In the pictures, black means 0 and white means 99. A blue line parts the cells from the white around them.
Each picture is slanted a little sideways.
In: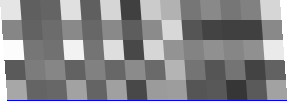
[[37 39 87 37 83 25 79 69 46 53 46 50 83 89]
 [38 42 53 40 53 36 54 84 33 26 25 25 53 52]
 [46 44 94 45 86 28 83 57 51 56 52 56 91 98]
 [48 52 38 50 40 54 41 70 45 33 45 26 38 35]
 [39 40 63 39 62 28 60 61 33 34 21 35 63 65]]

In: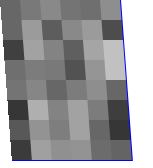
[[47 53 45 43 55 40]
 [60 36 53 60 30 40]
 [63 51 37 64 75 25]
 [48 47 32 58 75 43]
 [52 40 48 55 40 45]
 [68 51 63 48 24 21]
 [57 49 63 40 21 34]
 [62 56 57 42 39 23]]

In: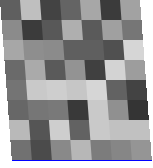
[[74 26 39 65 23 63 37]
 [23 34 68 35 62 46 54]
 [55 54 37 37 31 83 65]
 [66 35 57 25 82 61 41]
 [78 80 77 83 38 26 45]
 [46 47 22 78 56 20 40]
 [33 80 38 78 75 75 72]
 [29 53 71 48 52 58 44]]

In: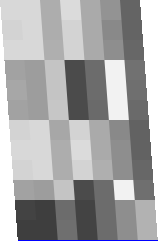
[[84 67 85 66 57 39 84]
 [84 67 82 66 53 39 82]
 [84 68 82 66 55 40 84]
 [61 76 29 42 94 44 63]
 [61 76 29 42 94 43 65]
 [61 77 29 41 94 41 63]
 [84 65 82 66 53 38 82]
 [84 67 85 66 55 38 84]
 [84 67 82 68 55 40 82]
 [61 76 29 42 94 43 63]
 [24 42 26 42 55 69 26]
 [24 43 26 42 55 69 24]]

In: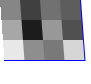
[[25 44 36 52]
 [11 59 31 65]
 [55 47 83 90]]

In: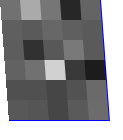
[[66 46 15 39 44]
 [35 40 37 35 37]
 [19 34 47 35 36]
 [44 81 22 11 38]
 [31 27 32 41 31]
 [33 27 35 42 34]]

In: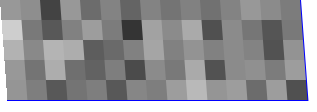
[[55 26 59 42 51 39 51 45 50 44 51 59 54 48 59]
 [47 34 50 61 48 20 63 54 66 31 54 46 33 47 80]
 [53 70 67 36 41 50 64 50 57 50 54 51 32 57 69]
 [45 67 43 38 49 29 54 47 66 32 54 56 48 61 59]
 [49 34 45 49 34 52 49 61 72 58 61 42 61 31 58]]

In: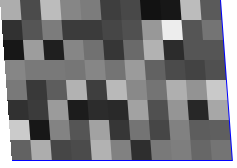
[[29 73 52 48 24 28  7  9 73 35 67]
 [33 48 23 23 27 31 59 92 33 45 19]
 [61 12 52 44 21 41 69 17 33 33  9]
 [47 47 46 52 45 60 38 29 26 31 52]
 [22 36 69 24 72 53 45 68 57 78 47]
 [23 60 11 17 16 63 31 58 15 65 19]
 [ 9 51 33 63 21 45 27 50 36 37 79]
 [67 27 29 69 50 18 47 49 40 45 38]]

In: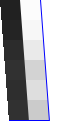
[[98 13]
 [96 14]
 [91 17]
 [82 19]
 [86 18]
 [79 19]]
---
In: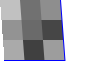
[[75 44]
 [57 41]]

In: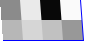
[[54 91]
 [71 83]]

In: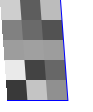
[[80 36]
 [50 41]]

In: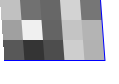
[[75 44]
 [62 93]]

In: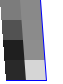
[[48 53]
 [32 54]]

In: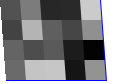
[[32 48]
 [26 70]]
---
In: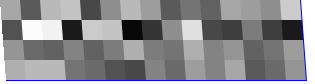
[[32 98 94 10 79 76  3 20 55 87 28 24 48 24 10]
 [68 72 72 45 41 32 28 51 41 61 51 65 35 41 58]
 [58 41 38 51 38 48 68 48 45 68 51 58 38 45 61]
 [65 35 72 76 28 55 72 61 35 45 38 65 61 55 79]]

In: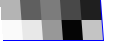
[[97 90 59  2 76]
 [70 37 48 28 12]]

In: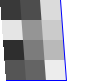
[[89 58 79]
 [18 48 72]
 [33 39 92]
 [22 30 85]]

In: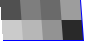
[[79 71 57 16]
 [31 49 41 61]]

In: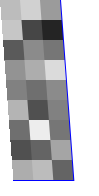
[[43 92 46]
 [73 81 60]
 [67 73 39]
 [57 67 85]
 [35 54 46]
 [50 43 54]
 [31 39 64]
 [70 31 50]
 [77 27 14]]

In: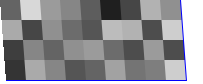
[[39 84 60 52 36 12 27 69 56]
 [20 66 52 33 39 63 45 49 80]
 [24 52 39 56 60 42 30 60 30]
 [66 27 56 42 33 73 69 30 80]]

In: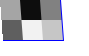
[[37 94 77]
 [64  5 50]]

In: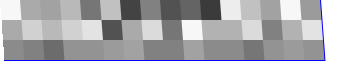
[[66 81 72 81 88 32 66 85 46 96 69 69 85 50 69 88]
 [96 66 63 72 46 75 26 50 32 39 23 92 75 63 96 60]
 [54 50 42 57 57 60 63 50 50 63 54 54 46 57 60 57]]

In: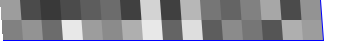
[[50 57 42 90 61 54 68 90 39 86 36 54 46 33 68 61]
 [61 29 22 29 36 42 25 82 25 71 46 39 50 65 29 57]]
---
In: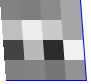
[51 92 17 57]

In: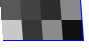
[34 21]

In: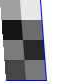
[62 42]

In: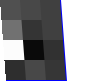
[31 20 19]

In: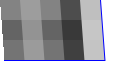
[51 57 45]

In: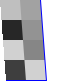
[74 57]

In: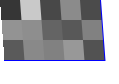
[21 55 50]

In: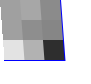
[62 55 18]

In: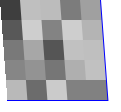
[24 80 33 68 50]
